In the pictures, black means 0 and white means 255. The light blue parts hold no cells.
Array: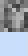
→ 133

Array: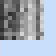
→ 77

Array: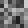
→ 73

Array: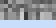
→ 176

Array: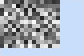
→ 78
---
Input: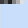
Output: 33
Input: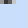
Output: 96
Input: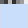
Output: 186
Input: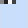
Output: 247
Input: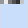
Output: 122
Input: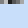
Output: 32
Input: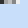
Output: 193
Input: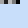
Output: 190
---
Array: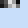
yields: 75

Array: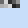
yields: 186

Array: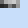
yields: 51

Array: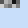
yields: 144

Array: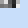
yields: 127

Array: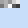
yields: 178

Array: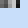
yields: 77

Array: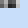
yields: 151

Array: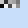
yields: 245
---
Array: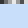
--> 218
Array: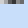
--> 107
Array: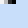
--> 2
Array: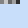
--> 46
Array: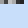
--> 36
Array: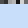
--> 107
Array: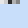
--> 132
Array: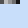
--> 21
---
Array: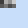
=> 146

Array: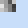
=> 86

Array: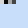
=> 168

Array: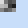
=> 75

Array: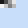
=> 155

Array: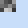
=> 66
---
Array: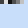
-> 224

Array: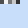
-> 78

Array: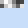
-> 199

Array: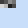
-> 114

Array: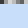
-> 215

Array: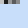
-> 195

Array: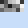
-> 142

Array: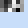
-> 81

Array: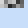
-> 168
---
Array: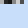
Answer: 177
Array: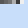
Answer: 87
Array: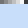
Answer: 115
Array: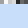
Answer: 160
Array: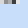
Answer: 216
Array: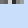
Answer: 114
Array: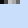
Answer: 8
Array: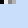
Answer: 4
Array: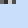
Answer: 106
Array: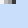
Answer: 243
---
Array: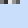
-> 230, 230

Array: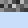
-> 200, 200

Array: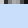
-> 171, 201

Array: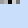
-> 8, 210

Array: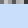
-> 87, 200

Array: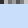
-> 157, 199

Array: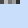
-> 118, 190

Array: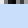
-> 6, 234
